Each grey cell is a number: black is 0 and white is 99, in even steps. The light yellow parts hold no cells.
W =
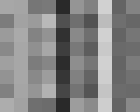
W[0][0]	65
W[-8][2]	46
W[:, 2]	[46, 60, 51, 56, 48, 53, 58, 43]
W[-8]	[65, 64, 46, 47, 16, 58, 50, 81, 39, 51]
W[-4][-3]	81
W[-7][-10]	48
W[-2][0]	50
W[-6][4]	19
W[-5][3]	65
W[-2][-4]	33
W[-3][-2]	40
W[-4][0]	62
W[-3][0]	57
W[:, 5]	[58, 43, 53, 47, 55, 50, 45, 61]
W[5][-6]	21
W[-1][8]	39
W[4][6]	46
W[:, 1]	[64, 63, 66, 65, 65, 65, 64, 63]
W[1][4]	31

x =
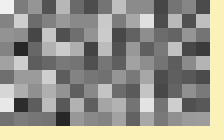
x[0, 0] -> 93
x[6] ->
[83, 67, 56, 68, 57, 37, 53, 76, 42, 35, 76, 28, 39, 56, 47]
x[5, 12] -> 37
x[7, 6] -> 37
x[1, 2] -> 42
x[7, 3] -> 73
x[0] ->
[93, 48, 58, 32, 71, 41, 30, 45, 74, 54, 54, 27, 45, 52, 29]
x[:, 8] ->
[74, 48, 28, 32, 37, 58, 42, 69, 63]
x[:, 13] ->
[52, 31, 58, 28, 54, 34, 56, 31, 60]
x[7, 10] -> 88
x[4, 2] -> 36
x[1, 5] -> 53
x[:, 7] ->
[45, 78, 79, 73, 46, 44, 76, 64, 51]
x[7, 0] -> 90
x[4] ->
[63, 80, 36, 40, 47, 45, 31, 46, 37, 63, 55, 45, 36, 54, 70]
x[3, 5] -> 68
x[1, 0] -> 51
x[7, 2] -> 36
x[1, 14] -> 74
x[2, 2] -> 27
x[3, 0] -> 51
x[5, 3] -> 80
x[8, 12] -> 56
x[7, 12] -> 80
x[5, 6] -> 46

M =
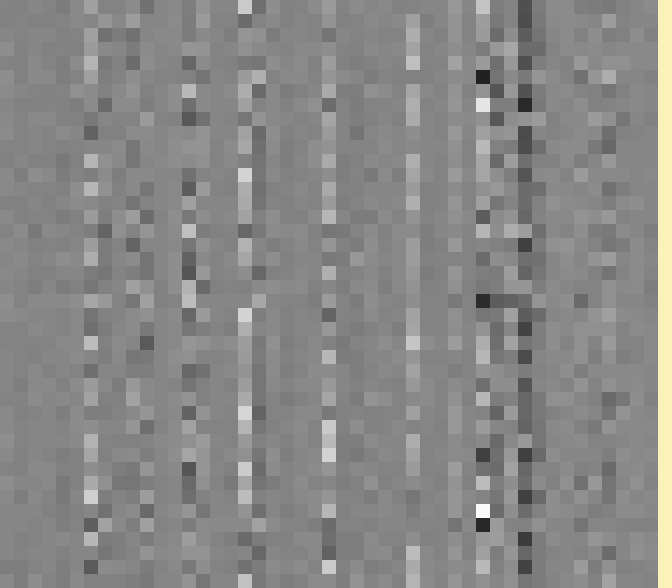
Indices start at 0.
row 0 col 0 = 51
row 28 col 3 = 52
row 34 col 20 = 51
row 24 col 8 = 54
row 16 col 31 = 52
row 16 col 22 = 50
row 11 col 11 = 53
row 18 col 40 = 55
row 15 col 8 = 55
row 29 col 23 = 47
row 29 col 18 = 39
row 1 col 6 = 52
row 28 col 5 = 52
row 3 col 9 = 48
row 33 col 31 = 51
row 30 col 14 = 51
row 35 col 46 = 53
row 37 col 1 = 52
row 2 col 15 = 52
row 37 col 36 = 51
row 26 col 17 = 57
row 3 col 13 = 58
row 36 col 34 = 97
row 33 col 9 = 47
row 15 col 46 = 52
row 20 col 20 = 53
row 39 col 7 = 46
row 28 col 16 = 52
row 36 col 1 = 52
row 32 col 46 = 54
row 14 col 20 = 50
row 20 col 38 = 49
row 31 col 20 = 50
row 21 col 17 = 52
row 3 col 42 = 54
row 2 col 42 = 55
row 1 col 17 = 42
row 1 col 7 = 58

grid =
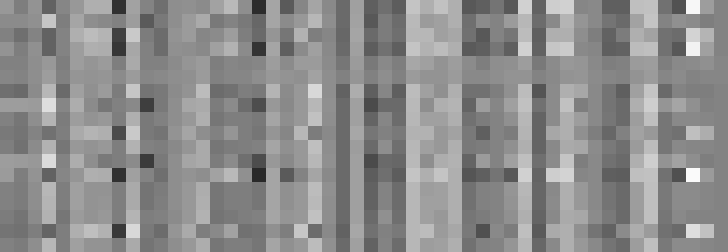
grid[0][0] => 59
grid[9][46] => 59
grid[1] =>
[54, 54, 56, 77, 49, 64, 55, 53, 50, 61, 35, 47, 55, 60, 66, 47, 51, 47, 40, 64, 54, 59, 71, 55, 41, 63, 34, 48, 42, 72, 60, 62, 68, 43, 54, 51, 60, 71, 42, 53, 70, 58, 53, 45, 41, 63, 76, 51, 56, 54, 49, 51]
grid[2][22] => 49
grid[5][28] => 50
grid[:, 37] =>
[81, 71, 73, 81, 61, 57, 73, 75, 71, 70, 68, 74, 81, 71, 70, 68, 74, 71]
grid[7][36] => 62
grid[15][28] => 43
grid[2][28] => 43
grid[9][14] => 55
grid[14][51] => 51
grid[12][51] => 51
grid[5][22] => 63
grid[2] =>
[50, 43, 51, 38, 51, 68, 73, 70, 25, 78, 48, 42, 57, 60, 52, 54, 61, 49, 41, 58, 46, 69, 49, 52, 40, 64, 41, 48, 43, 71, 71, 62, 65, 44, 34, 51, 46, 73, 37, 68, 68, 55, 49, 38, 48, 68, 63, 44, 42, 82, 70, 51]
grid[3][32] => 68
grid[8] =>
[50, 46, 55, 70, 48, 61, 57, 59, 49, 68, 47, 50, 55, 59, 68, 46, 49, 49, 47, 64, 55, 59, 75, 55, 41, 62, 39, 52, 42, 71, 62, 62, 68, 44, 48, 51, 56, 71, 39, 54, 68, 61, 53, 46, 41, 61, 74, 46, 53, 53, 52, 51]
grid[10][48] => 53
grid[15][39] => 53
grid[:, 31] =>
[75, 62, 62, 73, 57, 57, 56, 68, 62, 59, 59, 67, 76, 62, 62, 59, 60, 62]
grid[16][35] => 53
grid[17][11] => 48
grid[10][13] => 58
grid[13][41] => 59
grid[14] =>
[50, 48, 55, 70, 49, 62, 57, 58, 49, 66, 45, 49, 55, 59, 68, 46, 49, 49, 46, 64, 56, 59, 72, 55, 41, 62, 38, 51, 42, 71, 62, 62, 68, 44, 50, 51, 57, 70, 40, 54, 68, 59, 53, 45, 41, 61, 74, 47, 54, 54, 52, 51]
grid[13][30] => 61
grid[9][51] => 51
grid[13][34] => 50
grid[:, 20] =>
[35, 54, 46, 37, 54, 57, 54, 53, 55, 52, 56, 53, 35, 56, 56, 58, 49, 56]
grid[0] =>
[59, 49, 57, 38, 52, 59, 68, 68, 19, 63, 51, 43, 55, 56, 54, 63, 72, 55, 17, 64, 35, 52, 64, 53, 41, 62, 37, 43, 36, 76, 68, 75, 68, 34, 37, 45, 34, 81, 38, 80, 81, 52, 53, 37, 37, 74, 75, 44, 32, 96, 61, 51]
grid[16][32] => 65
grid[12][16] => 72
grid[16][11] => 42
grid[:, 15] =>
[63, 47, 54, 62, 49, 50, 42, 48, 46, 50, 46, 48, 63, 46, 46, 45, 53, 46]

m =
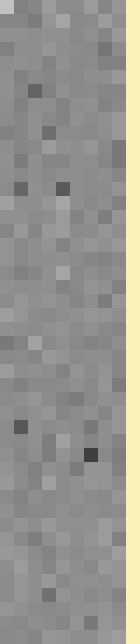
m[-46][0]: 75
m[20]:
[56, 55, 55, 56, 51, 53, 57, 56, 50]
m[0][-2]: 52
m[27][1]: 50
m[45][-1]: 61
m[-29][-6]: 57
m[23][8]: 52
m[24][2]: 63
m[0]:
[75, 50, 52, 60, 54, 54, 60, 52, 58]
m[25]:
[53, 54, 52, 59, 57, 54, 55, 55, 52]
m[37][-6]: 59
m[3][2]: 55
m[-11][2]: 55
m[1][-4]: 53
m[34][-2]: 57
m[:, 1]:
[50, 52, 56, 55, 56, 50, 52, 50, 52, 52, 52, 48, 53, 40, 55, 56, 59, 53, 53, 50, 55, 58, 58, 55, 51, 54, 55, 50, 55, 53, 34, 53, 52, 54, 54, 51, 52, 57, 53, 58, 60, 58, 58, 56, 53, 54]
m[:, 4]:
[54, 64, 56, 55, 56, 54, 56, 51, 51, 54, 56, 52, 55, 35, 64, 60, 60, 51, 56, 64, 51, 55, 55, 57, 56, 57, 51, 54, 51, 52, 55, 62, 57, 54, 54, 54, 56, 56, 59, 56, 58, 53, 57, 54, 52, 57]
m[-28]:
[57, 53, 55, 55, 56, 54, 52, 51, 53]
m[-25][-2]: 48
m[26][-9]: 60
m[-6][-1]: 57
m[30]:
[54, 34, 56, 54, 55, 54, 47, 55, 58]
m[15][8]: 58
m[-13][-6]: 56
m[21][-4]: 52
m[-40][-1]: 52
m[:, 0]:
[75, 52, 56, 50, 55, 56, 56, 55, 54, 50, 55, 56, 55, 54, 62, 56, 52, 57, 57, 54, 56, 54, 61, 56, 47, 53, 60, 53, 54, 56, 54, 54, 56, 57, 59, 54, 56, 54, 58, 59, 55, 54, 54, 58, 54, 53]
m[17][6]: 58
